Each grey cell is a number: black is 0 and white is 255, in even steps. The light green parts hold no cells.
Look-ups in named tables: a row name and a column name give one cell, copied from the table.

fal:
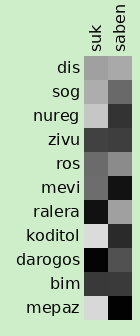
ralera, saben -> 160
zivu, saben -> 62
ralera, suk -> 17
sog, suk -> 173
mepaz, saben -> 2
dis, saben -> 169
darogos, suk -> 4
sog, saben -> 105
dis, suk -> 160
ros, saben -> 139
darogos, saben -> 81
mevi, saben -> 18
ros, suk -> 107

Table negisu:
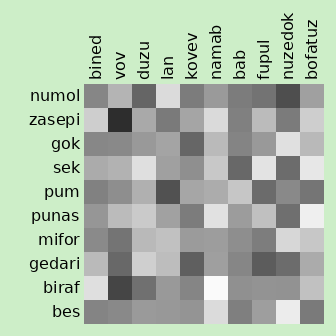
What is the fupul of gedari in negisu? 92
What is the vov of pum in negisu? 142
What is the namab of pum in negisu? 172
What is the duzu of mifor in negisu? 185
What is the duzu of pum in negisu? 176
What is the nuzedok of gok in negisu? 224
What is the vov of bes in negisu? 137
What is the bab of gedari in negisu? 134
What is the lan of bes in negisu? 152
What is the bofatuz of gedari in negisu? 171
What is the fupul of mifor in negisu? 125
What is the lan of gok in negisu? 164
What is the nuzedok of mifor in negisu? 215
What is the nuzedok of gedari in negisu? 108
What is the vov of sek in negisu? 178
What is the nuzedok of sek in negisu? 108
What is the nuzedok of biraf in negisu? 146
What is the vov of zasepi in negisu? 45

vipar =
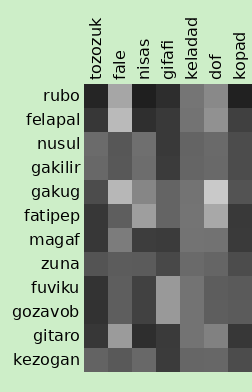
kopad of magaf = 58
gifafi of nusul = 57
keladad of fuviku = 115
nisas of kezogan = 104
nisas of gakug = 134
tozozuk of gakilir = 104
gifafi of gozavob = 153
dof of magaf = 114
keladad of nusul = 100
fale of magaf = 124
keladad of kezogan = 102
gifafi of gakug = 100
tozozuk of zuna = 84
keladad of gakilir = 101
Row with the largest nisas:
fatipep

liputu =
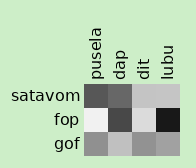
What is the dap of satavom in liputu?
103
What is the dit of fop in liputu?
219
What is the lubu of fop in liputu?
24
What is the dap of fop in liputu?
72
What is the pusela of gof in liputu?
144
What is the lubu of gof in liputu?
161
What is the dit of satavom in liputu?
196
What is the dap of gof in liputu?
192
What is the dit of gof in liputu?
146
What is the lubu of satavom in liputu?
197
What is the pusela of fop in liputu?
241
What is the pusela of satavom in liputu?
87

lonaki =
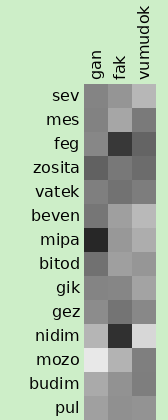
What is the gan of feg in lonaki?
135
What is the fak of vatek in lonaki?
114
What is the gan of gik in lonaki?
132
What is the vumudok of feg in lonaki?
100
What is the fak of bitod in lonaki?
159
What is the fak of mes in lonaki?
166
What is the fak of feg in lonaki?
56

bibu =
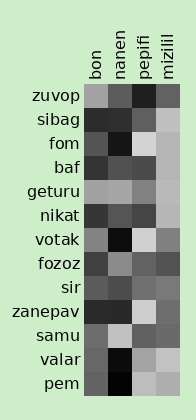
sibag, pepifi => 95
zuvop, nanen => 92
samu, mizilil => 106
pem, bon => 99
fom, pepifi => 211
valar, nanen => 11
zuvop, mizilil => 98
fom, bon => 84
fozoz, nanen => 139
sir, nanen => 76
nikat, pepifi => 69
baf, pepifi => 75
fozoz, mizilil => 82
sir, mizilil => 121
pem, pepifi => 189
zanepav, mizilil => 110
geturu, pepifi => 129
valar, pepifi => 163
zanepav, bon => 42

